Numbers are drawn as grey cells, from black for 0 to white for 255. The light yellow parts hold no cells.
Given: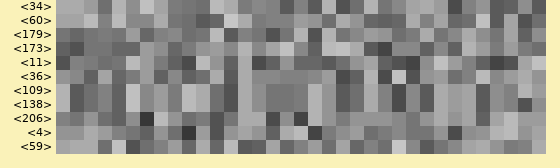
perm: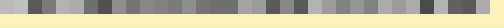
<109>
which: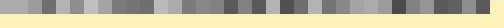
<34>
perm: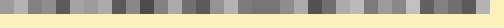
<109>
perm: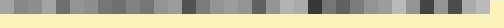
<4>
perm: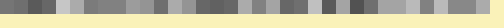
<60>
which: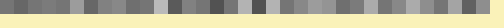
<179>
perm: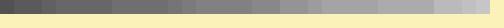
<60>

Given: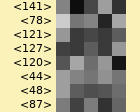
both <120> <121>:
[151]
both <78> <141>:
[131]
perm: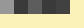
<127>
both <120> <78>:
[166]
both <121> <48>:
[93]

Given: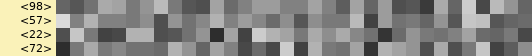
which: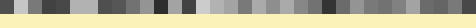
<22>
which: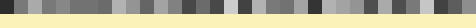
<72>
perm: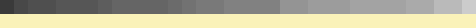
<98>
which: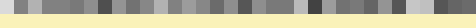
<57>
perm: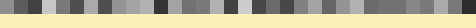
<72>

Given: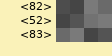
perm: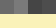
<82>
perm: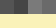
<83>
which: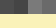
<82>
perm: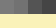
<52>
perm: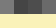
<82>
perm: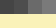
<82>
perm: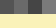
<83>

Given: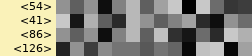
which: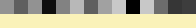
<54>
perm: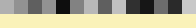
<86>

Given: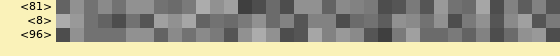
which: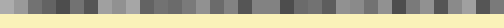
<8>
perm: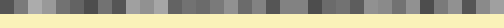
<8>
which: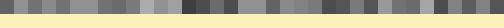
<81>
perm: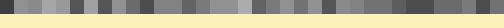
<81>
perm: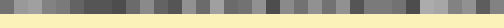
<8>
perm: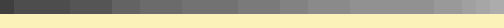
<96>

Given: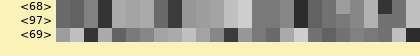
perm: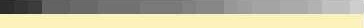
<97>
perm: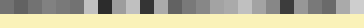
<69>
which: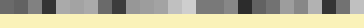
<68>
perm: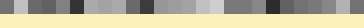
<97>
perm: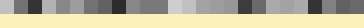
<68>
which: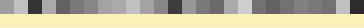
<69>

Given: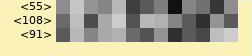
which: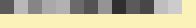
<91>
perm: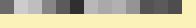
<108>

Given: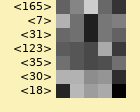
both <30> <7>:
[178]
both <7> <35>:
[112]

